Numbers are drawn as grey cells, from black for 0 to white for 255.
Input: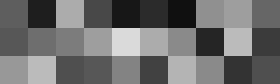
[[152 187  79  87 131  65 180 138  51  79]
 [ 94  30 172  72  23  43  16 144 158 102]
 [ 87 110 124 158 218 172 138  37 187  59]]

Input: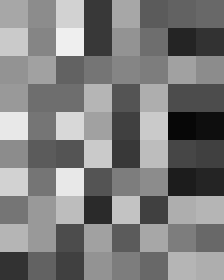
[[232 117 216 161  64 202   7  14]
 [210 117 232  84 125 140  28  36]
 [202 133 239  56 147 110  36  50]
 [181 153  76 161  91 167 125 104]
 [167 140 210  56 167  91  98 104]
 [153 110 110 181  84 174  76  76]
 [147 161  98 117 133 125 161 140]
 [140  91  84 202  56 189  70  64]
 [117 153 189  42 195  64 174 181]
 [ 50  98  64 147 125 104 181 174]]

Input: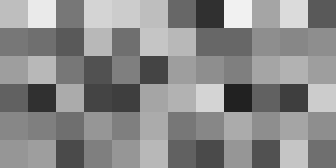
[[190 234 119 212 204 190 103  48 241 165 219  89]
 [158 184 119  81 127  68 158 142 127 165 178 158]
 [150 158  74 127 150 184  97  74 150  81 197 111]
 [135 127 111 150 127 171 119 135 171 142 165 142]
 [119 111  89 184 111 197 184 103 103 142 135 142]
 [ 97  48 171  68  62 165 178 212  33  97  62 204]]

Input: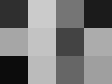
[[166 195  67 172]
 [ 47 203 117  27]
 [ 12 187 102 159]]

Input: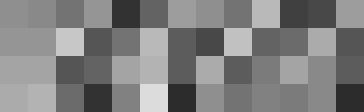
[[171 179 107  50 129 220  44 143 115 129 123 137  44]
 [164 164  85  99 164 179  92 171  92 123 164 137  92]
 [149 149 199  85 115 185  92  72 193  99 107 171  85]
 [143 137 115 149  50  99 157 143 115 185  64  72 157]]

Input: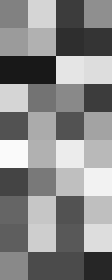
[[250 177 236 185]
 [213 115 137  60]
 [155 177  46  52]
 [137  75  75  38]
 [129 213  60 143]
 [101 198  82 191]
 [ 94 206  88 221]
 [ 82 171  82 163]
 [ 68 121 191 242]
 [ 24  24 229 221]]
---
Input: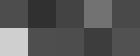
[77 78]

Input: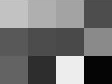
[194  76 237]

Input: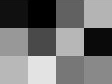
[ 16  73 119]

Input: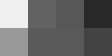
[239  90]

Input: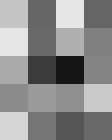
[196 105  22 201]

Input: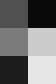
[ 80 204]

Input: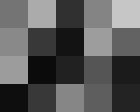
[116  56  33  94]

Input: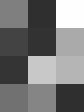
[127  50 181]
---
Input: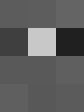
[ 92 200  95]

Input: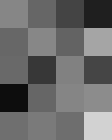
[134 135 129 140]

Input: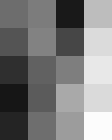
[109 130 126 218]

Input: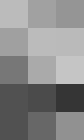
[187 187 197]

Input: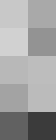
[200 147]

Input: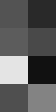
[83 73]

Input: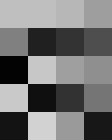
[191  32 159 117]

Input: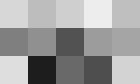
[215 144 105]
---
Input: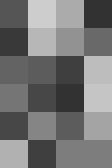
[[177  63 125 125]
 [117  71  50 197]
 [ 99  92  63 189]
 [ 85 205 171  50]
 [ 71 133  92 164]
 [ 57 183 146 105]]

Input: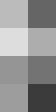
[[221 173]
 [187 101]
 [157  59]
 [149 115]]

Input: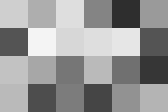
[[207 174 222 132  46 154]
 [194 167 118 186 112  54]
 [186  77 124  69 146 180]
 [ 84 244 215 222 230  84]]

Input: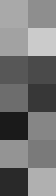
[[169 142]
 [162 203]
 [148 122]
 [109  55]
 [ 87  74]
 [ 41 176]
 [ 26 134]]

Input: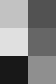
[[224 102]
 [194  82]
 [ 24 143]]

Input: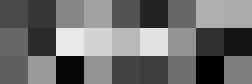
[[103  42 233 212 184 226 147  49  21]
 [ 96 155   7 147  67  61 111   0 125]
 [ 74  55 133 162  82  35 103 176 170]]

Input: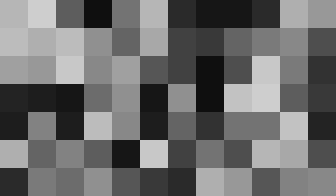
[[188 175 188 144 100 168  65  57 100 122 136  78]
 [182 206  93  15 115 182  42  22  22  42 175 152]
 [175 100 130  93  22 200  65 115  78 182 168  78]
 [160 152 200 136 160  86  65  15  78 200 122  50]
 [ 42 122 108 144  86  57  42 175 152  86 130 136]
 [ 35  29  22 108 144  22 144  15 194 206  93  57]
 [ 29 130  29 188 136  29 100  50 115 115 194  35]]

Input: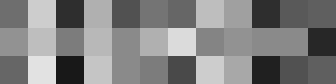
[[146 190 124 184 138 176 219 132 146 138 138  39]
 [110 205  46 176  81 116 102 190 160  46  89  95]
 [102 226  24 197 138 124  73 205 168  32  81  95]]
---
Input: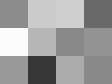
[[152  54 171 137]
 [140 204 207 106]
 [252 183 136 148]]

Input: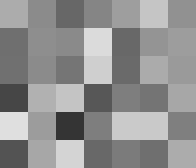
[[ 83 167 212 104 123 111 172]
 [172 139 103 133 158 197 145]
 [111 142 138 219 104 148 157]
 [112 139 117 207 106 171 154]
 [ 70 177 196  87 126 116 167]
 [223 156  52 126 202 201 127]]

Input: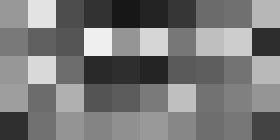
[[ 47 113 148 132 144 153 135 110 119  67]
 [152 227  77  50  23  35  54 107 112 183]
 [121  96  85 239 149 214 119 191 205  45]
 [151 217 109  41  46  36  90  94 115 185]
 [158 108 176  84  92 122 191 114 128 149]]

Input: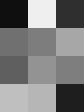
[[191 182  30]
 [ 15 239  47]
 [112 125 167]
 [ 95 147 126]]

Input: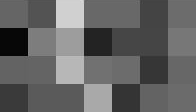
[[ 58  90  90 169  52  99 107]
 [101  83 208 104 104  68 108]
 [  7 125 157  35  70  69 119]
 [ 99 100 183 113 108  54 103]]

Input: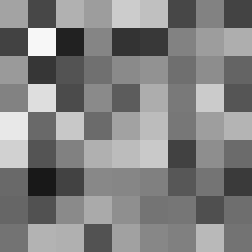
[[115 179 176  82 161 135 128 185 115]
 [163  71 177 157 204 192  71 130  67]
 [ 66 247  33 133  51  56 130 157 174]
 [154  54  83 112 138 146 111 141 100]
 [130 222  75 138  92 173 121 203  85]
 [232 105 200 107 162 188 119 158 180]
 [209  84 129 176 188 201  65 142 107]
 [105  24  66 136 134 128  87 116  58]
 [102  81 138 170 143 116 118  79 110]]
